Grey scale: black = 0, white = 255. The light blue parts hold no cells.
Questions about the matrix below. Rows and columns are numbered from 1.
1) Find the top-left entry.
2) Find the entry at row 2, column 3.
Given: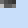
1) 108
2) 92

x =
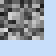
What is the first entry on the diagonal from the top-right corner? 69
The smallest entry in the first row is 38
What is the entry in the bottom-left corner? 53
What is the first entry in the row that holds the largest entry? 195
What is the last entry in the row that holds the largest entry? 53
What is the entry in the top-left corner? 179
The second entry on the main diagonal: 99
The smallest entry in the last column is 26
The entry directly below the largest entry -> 53
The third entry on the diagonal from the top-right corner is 99
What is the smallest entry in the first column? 26
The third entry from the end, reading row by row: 209
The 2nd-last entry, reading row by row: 195
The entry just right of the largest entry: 38
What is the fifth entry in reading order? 99
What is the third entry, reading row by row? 53
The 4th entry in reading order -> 99
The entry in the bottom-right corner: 140

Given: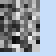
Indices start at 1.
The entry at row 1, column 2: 156
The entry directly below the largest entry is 200
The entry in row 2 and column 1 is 23
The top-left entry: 156
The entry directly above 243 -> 75
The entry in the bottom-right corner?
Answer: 200
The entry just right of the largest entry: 140
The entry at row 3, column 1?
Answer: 127
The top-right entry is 113
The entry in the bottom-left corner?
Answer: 35
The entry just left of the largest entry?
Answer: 88
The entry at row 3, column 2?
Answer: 140
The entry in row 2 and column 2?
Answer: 75
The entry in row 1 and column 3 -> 140
